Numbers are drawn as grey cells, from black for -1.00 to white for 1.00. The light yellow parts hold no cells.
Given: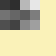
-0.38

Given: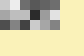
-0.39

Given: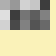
0.65

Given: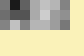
0.03

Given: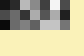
-0.92

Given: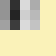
0.26
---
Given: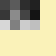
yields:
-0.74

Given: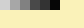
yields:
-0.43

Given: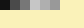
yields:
0.55

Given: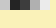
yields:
0.38

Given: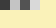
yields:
0.70

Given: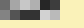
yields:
0.38
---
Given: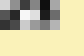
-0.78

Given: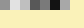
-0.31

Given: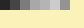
-0.46

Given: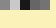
-0.20

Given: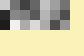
-0.68

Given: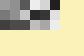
-0.67

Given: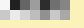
-0.65

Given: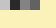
-0.23

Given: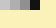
0.13

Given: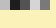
-0.35
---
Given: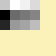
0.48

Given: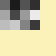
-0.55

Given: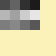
-0.32

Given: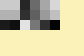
-0.97

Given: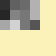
-0.33

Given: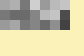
-0.48
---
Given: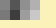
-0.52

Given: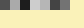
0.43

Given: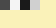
0.91

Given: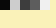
-0.52

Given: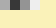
-0.56

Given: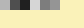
0.68
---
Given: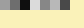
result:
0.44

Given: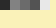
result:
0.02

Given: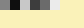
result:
0.57

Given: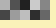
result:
0.49

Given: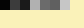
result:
0.39

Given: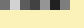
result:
0.17
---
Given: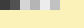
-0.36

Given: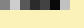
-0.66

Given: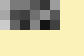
-0.67

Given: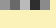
-0.18

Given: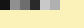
-0.67

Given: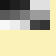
-0.76

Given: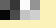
-0.58
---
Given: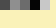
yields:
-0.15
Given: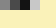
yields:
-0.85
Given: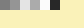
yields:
0.79
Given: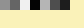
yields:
0.88
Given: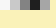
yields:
0.03
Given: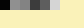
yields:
0.03
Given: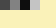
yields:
-0.89
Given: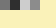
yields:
0.61
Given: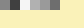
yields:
0.92
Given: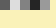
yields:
0.02
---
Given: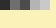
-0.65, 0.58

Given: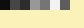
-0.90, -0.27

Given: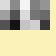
0.72, -0.56

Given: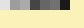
0.78, -0.80

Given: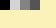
-1.00, -0.34

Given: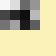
0.93, -0.27

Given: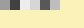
0.23, 0.48
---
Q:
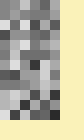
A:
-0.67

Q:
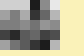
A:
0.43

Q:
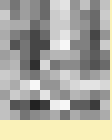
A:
0.34

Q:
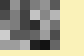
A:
-0.21

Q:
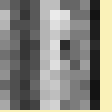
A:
-0.77
